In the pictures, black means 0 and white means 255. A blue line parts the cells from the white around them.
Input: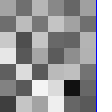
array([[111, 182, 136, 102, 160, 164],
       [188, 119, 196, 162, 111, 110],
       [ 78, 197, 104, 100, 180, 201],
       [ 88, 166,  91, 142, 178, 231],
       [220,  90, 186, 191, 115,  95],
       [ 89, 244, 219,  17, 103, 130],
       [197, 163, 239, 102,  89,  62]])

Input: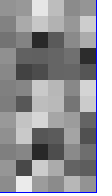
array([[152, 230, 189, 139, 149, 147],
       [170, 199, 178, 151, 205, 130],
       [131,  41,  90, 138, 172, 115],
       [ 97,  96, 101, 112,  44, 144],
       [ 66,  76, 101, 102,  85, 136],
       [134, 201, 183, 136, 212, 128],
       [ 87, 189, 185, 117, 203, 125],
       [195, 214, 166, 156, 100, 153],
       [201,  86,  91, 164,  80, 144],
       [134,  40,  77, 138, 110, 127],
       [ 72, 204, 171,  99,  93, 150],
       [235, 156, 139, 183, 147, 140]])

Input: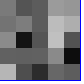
array([[ 84,  92, 155, 150, 122],
       [125,  92, 188, 174, 115],
       [ 19,  85, 192,  82, 139],
       [ 96,  97, 138,  13,  97],
       [ 78,  44, 103,  93, 182]])

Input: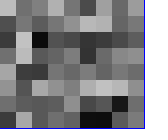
array([[112, 128, 177, 117,  75, 160, 105, 156, 188],
       [119,  92, 118, 145, 184, 178, 101, 120,  79],
       [194,  11,  82,  73,  53,  60,  74,  93,  59],
       [187,  89, 100, 125,  51, 106, 136, 143, 112],
       [ 61,  58, 117, 104, 124, 100, 120, 108, 166],
       [ 84, 168, 145, 127, 175, 193, 183, 143, 147],
       [ 92,  88,  93, 143,  72,  86,  23, 110, 111],
       [168,  88, 111,  98,  14,  13,  91, 123,  60]])

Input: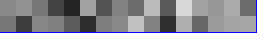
array([[147, 118,  68,  35, 161,  83, 131, 108, 186,  89, 215, 161, 151,
        171, 108, 138],
       [ 60, 135, 129,  91,  44, 125, 138, 192, 130,  47, 176, 104, 154,
        165, 167, 120]])

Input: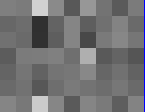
array([[123, 209, 138,  88, 151, 115,  90, 123, 127],
       [109,  48,  99, 133,  94, 112, 131, 106, 103],
       [106,  49,  94, 133,  72, 122, 135, 118, 113],
       [123, 124, 128, 111, 175,  89, 100,  85,  92],
       [117,  98, 116, 119, 136, 102, 113,  98, 100],
       [114,  87, 110, 122, 115, 109, 119, 106, 106],
       [120, 203, 134,  90, 133, 122,  94, 131, 133]])

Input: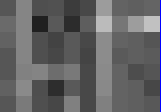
array([[133,  79,  81,  60,  72, 156,  99,  95, 100,  86],
       [133,  32,  89,  44,  94, 187, 118, 157, 193, 106],
       [133,  79,  67,  89,  72, 140,  99,  95,  85,  98],
       [133,  79,  71,  89,  68, 140,  90,  95,  91,  86],
       [129, 132, 109, 121,  72, 138,  99,  77,  85,  86],
       [138,  78,  45,  89,  72, 137,  99,  95,  71,  97],
       [122,  79,  71, 128,  72, 128,  99,  95,  88,  86]])
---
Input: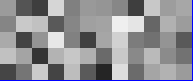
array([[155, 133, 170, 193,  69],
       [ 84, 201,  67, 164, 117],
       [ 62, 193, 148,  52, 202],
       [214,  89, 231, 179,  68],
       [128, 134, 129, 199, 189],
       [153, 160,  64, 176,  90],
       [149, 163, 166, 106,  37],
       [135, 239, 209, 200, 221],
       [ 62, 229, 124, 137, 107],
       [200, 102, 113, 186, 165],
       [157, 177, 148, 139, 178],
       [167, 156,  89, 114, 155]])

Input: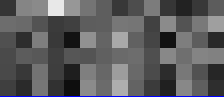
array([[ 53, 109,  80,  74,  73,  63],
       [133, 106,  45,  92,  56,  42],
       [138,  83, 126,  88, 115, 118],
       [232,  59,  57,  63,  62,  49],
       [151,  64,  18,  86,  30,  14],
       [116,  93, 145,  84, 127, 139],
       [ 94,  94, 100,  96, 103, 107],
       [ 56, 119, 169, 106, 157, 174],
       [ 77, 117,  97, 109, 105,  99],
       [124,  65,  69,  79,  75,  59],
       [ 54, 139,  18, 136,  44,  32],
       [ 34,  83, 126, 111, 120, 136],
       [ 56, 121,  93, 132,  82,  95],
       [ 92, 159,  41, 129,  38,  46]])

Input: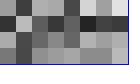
array([[157,  51, 171, 120],
       [ 62, 187,  73,  72],
       [175,  93, 104, 144],
       [169,  56, 136, 156],
       [ 72,  97, 102, 166],
       [212,  36, 178, 140],
       [160,  66, 159, 140],
       [226,  59, 175, 186]])

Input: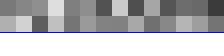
array([[121, 176],
       [134, 210],
       [143,  94],
       [222, 192],
       [127, 117],
       [142, 154],
       [ 82, 130],
       [202, 129],
       [ 79, 168],
       [166, 112],
       [ 85, 136],
       [109, 181],
       [105, 158],
       [ 59, 116]])

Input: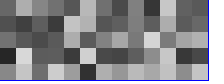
array([[103,  80, 114,  38, 136],
       [174,  64,  88, 216, 197],
       [134,  94,  75,  92, 111],
       [113,  59,  90,  93, 205],
       [ 86, 195, 173,  59, 157],
       [184, 178,  91, 208,  49],
       [112,  85, 130,  73, 175],
       [ 74,  95, 167,  69, 151],
       [128, 126, 121,  94, 186],
       [ 54,  93, 213, 141, 168],
       [199, 173, 123, 199, 193],
       [ 97,  91, 164,  56, 141],
       [ 89, 104, 177,  72, 196]])

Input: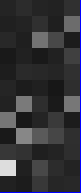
array([[ 36,  32,  40,  25,  29,  37,  34, 118,  25,  55, 221,  33],
       [ 44,  35,  31,  33,  42,  28, 122,  24, 135,  50,  32,  28],
       [ 36,  48, 115,  25,  40,  32,  46,  36,  90,  31,  72,  56],
       [ 34,  31,  72,  33,  37,  23,  26,  58,  70,  35,  44,  38],
       [ 48, 108,  28,  64,  48,  46, 119,  28,  47,  46,  35,  40]])
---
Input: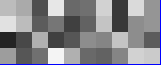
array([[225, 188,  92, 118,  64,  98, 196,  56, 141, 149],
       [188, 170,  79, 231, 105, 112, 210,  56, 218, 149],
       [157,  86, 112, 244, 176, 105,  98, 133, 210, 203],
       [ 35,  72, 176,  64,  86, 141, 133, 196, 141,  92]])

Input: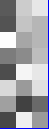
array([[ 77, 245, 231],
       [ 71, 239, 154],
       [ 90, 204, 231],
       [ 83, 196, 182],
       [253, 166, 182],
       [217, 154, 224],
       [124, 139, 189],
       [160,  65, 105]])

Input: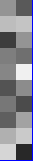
array([[134, 240],
       [176, 202],
       [189, 196],
       [ 95, 162],
       [ 61, 148],
       [ 83, 140],
       [126, 111],
       [148,  89],
       [119,  75],
       [214,  40]])

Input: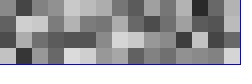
array([[ 97, 207, 201, 124, 179, 124, 118, 173, 104,  76, 112, 160,  91,
         84, 187],
       [ 76, 173, 112,  91,  84,  84, 138, 213, 201, 152, 138,  61, 194,
         69, 104],
       [138,  69, 130, 145, 201, 187, 173, 118,  91, 160, 118, 179,  42,
        104, 179],
       [194,  54, 152, 104, 219, 207, 152, 167,  97, 130, 112, 145, 138,
        130, 213]])

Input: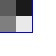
array([[127, 233],
       [ 91,  26]])

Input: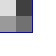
array([[154, 113],
       [221,  64]])

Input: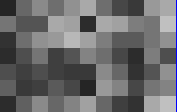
array([[ 50, 110, 145, 153, 184, 161, 125,  90,  90, 117, 145],
       [ 37, 103, 138, 110, 145, 169, 110,  71,  57, 153, 169],
       [ 44,  96, 138, 103, 131, 161, 103,  63,  50, 169, 192],
       [117,  84,  84, 169, 161,  44, 169, 161, 125, 117, 192],
       [ 44,  78, 117,  63,  84, 131, 110,  71,  44, 125,  78],
       [ 78,  63,  78,  63,  57,  57, 138, 103,  50,  84, 145],
       [ 96,  57,  63,  90,  71,  37, 153, 131,  71, 117, 131]])
